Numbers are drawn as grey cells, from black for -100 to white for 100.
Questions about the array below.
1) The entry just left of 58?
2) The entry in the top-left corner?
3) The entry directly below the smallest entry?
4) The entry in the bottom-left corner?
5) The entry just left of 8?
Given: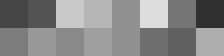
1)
-36
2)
-46
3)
36
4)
-3
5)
20

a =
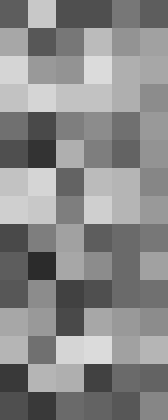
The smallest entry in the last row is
-55
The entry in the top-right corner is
-27
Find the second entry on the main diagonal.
-32
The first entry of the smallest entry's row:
-27
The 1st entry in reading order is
-27
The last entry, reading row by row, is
5
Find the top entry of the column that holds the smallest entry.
57
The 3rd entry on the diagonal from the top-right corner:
72
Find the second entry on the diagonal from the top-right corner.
15
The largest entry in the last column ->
42
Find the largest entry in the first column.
67
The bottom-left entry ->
-38
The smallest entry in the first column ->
-55

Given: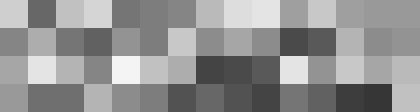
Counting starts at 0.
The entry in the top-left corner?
62
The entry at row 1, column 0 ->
4
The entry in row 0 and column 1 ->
-19
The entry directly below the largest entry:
10
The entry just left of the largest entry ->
4
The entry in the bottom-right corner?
51
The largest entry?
91
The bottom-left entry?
20
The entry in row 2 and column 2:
41
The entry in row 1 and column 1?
36
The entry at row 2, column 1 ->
79
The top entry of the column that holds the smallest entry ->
20
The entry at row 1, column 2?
-8
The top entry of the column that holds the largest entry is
-8

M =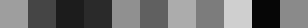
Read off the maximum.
62
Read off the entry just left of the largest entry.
-3

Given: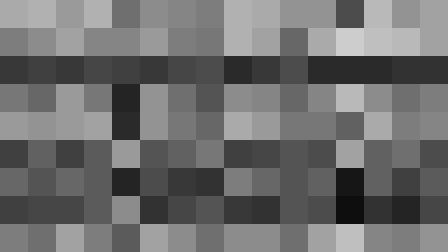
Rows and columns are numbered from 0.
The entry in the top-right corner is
27
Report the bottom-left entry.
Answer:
-2
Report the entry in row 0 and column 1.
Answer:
39
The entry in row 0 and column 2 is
21
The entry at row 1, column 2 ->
27
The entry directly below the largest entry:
-67
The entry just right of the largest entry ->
50
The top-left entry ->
33
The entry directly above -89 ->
-83
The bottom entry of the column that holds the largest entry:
50
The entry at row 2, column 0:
-56
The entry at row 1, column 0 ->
-2
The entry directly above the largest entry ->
-40
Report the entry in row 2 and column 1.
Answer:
-50
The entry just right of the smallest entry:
-61
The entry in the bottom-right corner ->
15

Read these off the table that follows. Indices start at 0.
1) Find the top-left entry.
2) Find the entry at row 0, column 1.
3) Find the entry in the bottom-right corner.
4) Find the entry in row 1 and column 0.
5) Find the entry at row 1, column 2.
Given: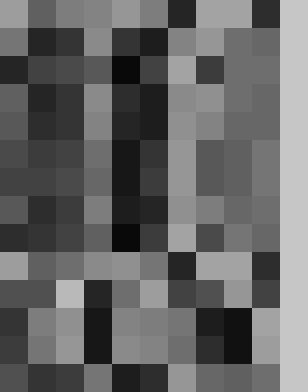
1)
23
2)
-25
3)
55
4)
-8
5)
-59
